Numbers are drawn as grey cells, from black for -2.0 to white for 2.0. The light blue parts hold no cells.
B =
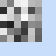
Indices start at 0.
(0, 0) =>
0.9
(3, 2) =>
0.8
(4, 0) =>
1.6
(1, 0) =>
-1.3
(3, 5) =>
0.1
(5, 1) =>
1.0
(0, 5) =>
0.8
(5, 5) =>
-0.5
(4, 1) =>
0.0
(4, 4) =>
1.1
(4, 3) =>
-1.1
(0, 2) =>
1.7

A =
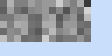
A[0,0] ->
-0.3
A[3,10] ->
0.4
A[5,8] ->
-0.3
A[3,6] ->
0.7
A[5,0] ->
1.0
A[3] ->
[0.7, 0.0, 0.7, 0.6, -0.2, -0.3, 0.7, 0.7, -0.4, 0.4, 0.4, -0.2, -0.3]
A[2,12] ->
0.9
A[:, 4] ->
[0.5, 0.1, -0.3, -0.2, -0.3, -0.2]
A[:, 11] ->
[0.7, -0.2, -0.5, -0.2, -0.5, 0.3]
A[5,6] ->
1.2
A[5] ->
[1.0, 0.2, 0.7, -0.3, -0.2, -0.3, 1.2, 0.2, -0.3, -0.1, -0.1, 0.3, -0.2]
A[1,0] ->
-0.5
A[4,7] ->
0.9
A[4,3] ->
0.6
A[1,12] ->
1.3
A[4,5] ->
-0.6
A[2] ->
[-0.1, -0.1, 0.3, 0.4, -0.3, -0.4, 0.4, 0.6, -0.6, 0.0, 0.3, -0.5, 0.9]
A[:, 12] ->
[-1.1, 1.3, 0.9, -0.3, 0.0, -0.2]
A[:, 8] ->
[1.2, 0.1, -0.6, -0.4, 0.1, -0.3]

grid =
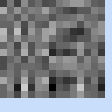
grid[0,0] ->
-1.0
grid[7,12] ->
-0.8
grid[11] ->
[0.6, 0.0, -0.6, 0.7, -0.7, 0.2, 0.7, -1.4, -0.8, -1.2, -1.0, 0.3, -0.8, -0.1, -1.1]
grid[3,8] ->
0.0
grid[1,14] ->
-0.2
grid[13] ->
[-0.4, -0.1, -0.9, 0.4, -0.6, -0.1, -0.2, -0.9, -0.4, -0.4, -0.1, 0.4, -0.3, -0.4, -0.7]
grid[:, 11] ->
[0.4, -0.6, 0.1, -0.7, -1.3, -0.6, 0.4, 0.3, -0.5, -0.1, 0.1, 0.3, 1.1, 0.4]
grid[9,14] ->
-0.1
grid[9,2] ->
-0.5
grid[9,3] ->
-0.3
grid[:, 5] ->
[-0.3, -0.1, -0.2, -0.5, -0.2, -0.1, -0.1, 0.2, -0.5, -0.4, -0.2, 0.2, 0.2, -0.1]
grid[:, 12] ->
[0.0, -0.6, -0.3, 0.0, -0.6, -0.6, -0.3, -0.8, 0.1, 0.0, -0.3, -0.8, -0.5, -0.3]
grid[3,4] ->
0.1
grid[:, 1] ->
[-0.1, -0.3, -0.1, -0.4, -0.5, -0.3, 0.0, 0.0, -0.4, -0.2, -0.1, 0.0, 0.2, -0.1]
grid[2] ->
[-0.3, -0.1, -0.6, 0.1, -0.5, -0.2, -0.2, -0.7, -0.3, -0.3, -0.2, 0.1, -0.3, -0.3, -0.6]
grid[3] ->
[-0.4, -0.4, 0.2, -0.8, 0.1, -0.5, -0.6, 0.5, 0.0, 0.2, 0.0, -0.7, 0.0, -0.2, 0.3]
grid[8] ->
[-0.8, -0.4, -0.1, -0.8, 0.0, -0.5, -0.8, 0.5, 0.1, 0.4, 0.3, -0.5, 0.1, -0.3, 0.3]
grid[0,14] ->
-0.6
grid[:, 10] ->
[0.4, -1.0, -0.2, 0.0, -1.2, -1.0, -0.1, -0.9, 0.3, 0.2, -0.1, -1.0, -0.1, -0.1]
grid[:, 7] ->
[-0.7, -0.2, -0.7, 0.5, 0.6, -0.2, -0.9, -1.4, 0.5, -0.1, -0.7, -1.4, -2.0, -0.9]
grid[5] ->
[0.7, -0.3, 0.3, -0.3, 0.0, -0.1, 0.5, -0.2, -0.5, -0.8, -1.0, -0.6, -0.6, 0.0, -0.2]
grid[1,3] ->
-0.3
